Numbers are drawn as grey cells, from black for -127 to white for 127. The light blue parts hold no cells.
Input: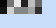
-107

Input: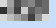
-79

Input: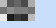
-13

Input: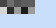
85

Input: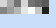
4

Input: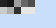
74

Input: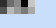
-42

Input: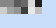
76
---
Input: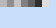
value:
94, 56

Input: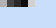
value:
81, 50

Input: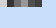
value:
-63, 82

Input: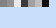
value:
-111, 2

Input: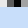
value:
34, 105

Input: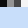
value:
117, -116

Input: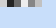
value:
65, 80

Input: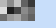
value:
-71, -16

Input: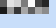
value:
-89, -102
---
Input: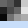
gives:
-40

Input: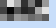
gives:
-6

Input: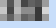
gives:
-29

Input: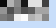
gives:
96

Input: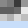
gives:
-7

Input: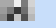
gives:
112

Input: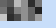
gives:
16

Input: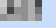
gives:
16

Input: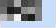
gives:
-59

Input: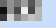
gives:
29
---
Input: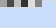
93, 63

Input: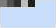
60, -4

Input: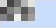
110, 98

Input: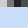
77, -8

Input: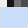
111, -15

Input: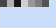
79, 49
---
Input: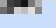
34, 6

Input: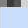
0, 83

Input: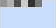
20, -7

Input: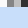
122, -78

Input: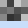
46, 62

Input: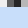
111, 55
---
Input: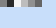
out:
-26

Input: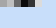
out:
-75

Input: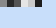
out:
-86

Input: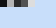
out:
-83

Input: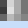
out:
-53

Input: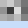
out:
-23

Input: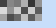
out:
-62

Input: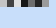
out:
-90

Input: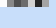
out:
-48

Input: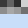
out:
-70
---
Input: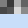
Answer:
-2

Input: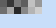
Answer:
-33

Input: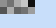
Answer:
15

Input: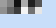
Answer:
29

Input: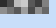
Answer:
-82

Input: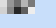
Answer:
93

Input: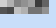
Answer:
80

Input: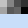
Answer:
66
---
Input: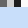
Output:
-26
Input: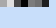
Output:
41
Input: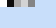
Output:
124
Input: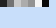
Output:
-94
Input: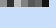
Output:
17
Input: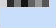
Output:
85
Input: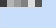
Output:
-67
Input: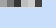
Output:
35
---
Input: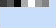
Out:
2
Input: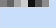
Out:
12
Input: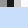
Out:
122
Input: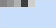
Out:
78
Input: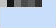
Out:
-76
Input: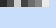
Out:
106
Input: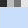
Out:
102
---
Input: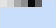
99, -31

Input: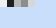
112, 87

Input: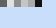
-30, -109

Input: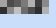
35, 49

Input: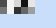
-52, 30

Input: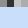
15, 44
